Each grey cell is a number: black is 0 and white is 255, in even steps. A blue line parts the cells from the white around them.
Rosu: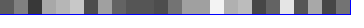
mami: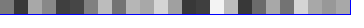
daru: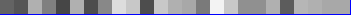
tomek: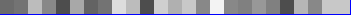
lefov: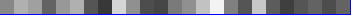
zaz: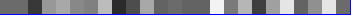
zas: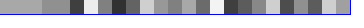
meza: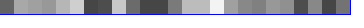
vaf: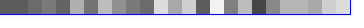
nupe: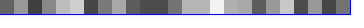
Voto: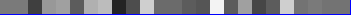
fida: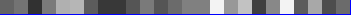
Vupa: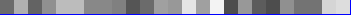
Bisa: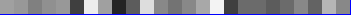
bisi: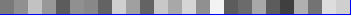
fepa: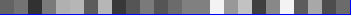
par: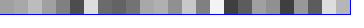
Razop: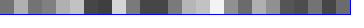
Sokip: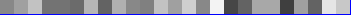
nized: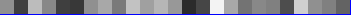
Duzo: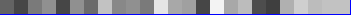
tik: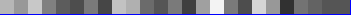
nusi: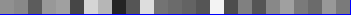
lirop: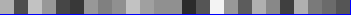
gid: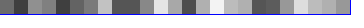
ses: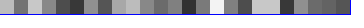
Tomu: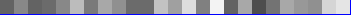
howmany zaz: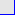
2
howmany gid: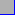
3
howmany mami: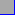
5

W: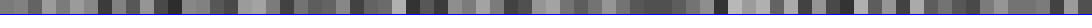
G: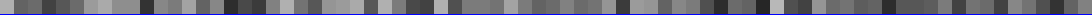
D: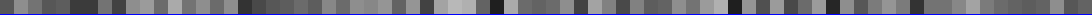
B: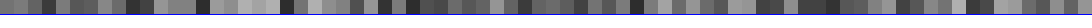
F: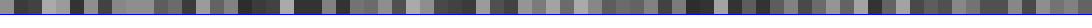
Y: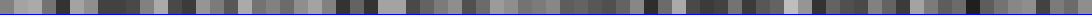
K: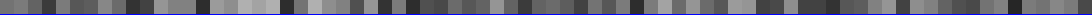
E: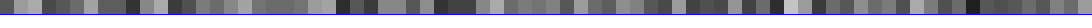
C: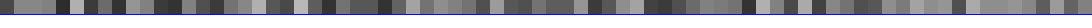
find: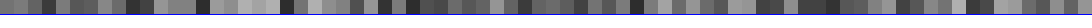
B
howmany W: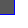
5
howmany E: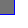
3
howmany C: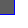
4
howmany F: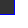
8

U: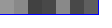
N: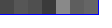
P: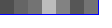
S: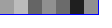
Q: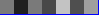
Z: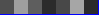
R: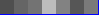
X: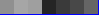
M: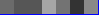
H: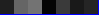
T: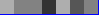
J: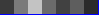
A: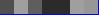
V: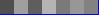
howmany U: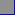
0
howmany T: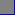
3

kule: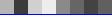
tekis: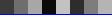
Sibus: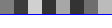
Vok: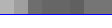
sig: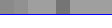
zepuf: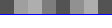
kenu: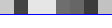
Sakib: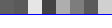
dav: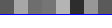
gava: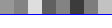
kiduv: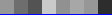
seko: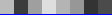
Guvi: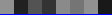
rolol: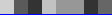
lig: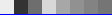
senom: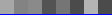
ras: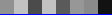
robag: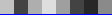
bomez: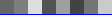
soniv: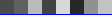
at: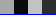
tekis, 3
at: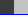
kenu, 7
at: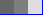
bomez, 1
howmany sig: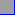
5
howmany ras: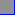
1
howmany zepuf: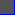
3
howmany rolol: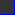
2

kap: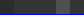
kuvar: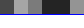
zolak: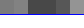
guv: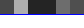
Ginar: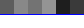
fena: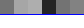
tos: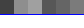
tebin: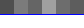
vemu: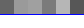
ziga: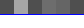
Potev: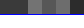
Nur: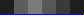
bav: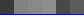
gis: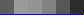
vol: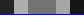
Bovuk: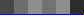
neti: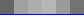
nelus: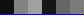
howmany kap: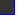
4
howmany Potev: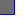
1
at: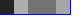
vol, 1

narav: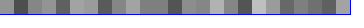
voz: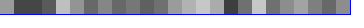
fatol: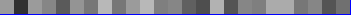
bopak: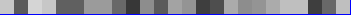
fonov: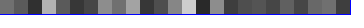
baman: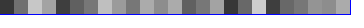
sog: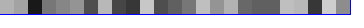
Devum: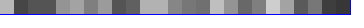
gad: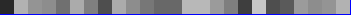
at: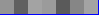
narav, 4
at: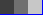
voz, 17
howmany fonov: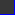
2
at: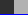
fonov, 3
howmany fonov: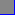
1
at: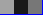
sog, 2

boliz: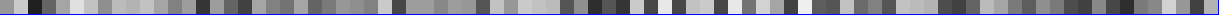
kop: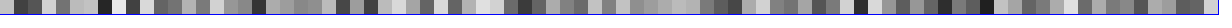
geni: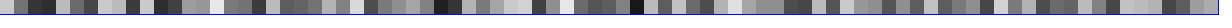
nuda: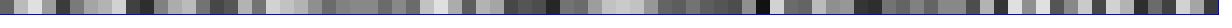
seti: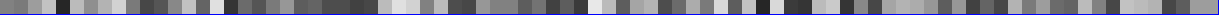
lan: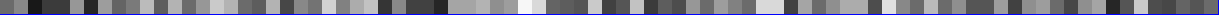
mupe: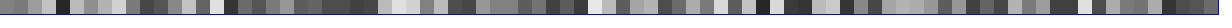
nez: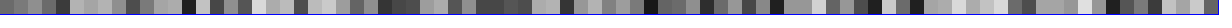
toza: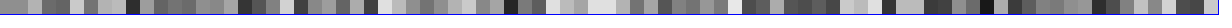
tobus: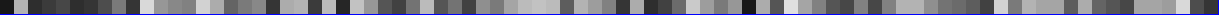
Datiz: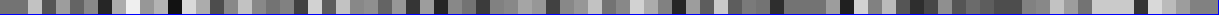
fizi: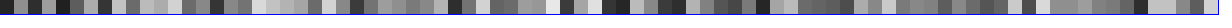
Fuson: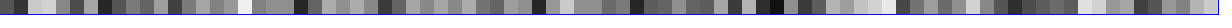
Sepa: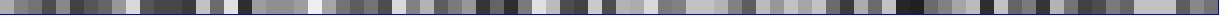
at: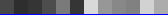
tobus, 5
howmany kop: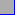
7

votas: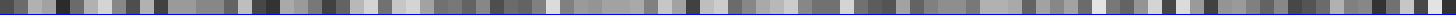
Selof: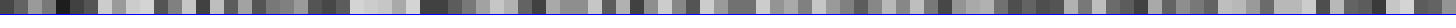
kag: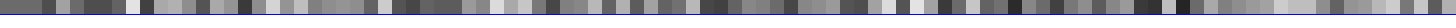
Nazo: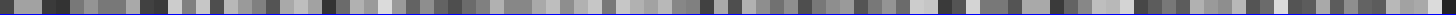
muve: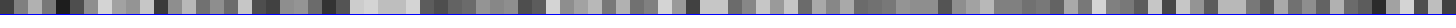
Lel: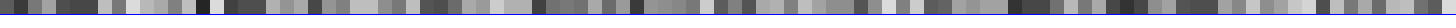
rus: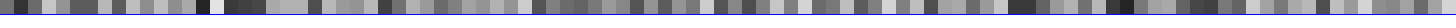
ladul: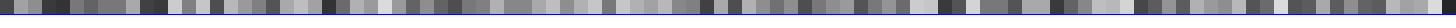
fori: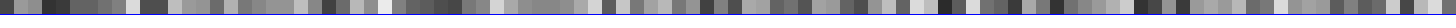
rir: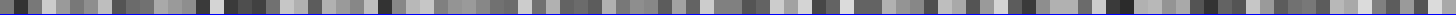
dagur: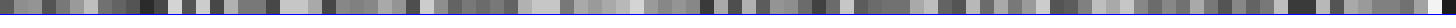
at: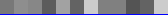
rir, 45
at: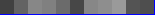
kag, 52
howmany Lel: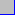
8
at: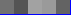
fori, 57

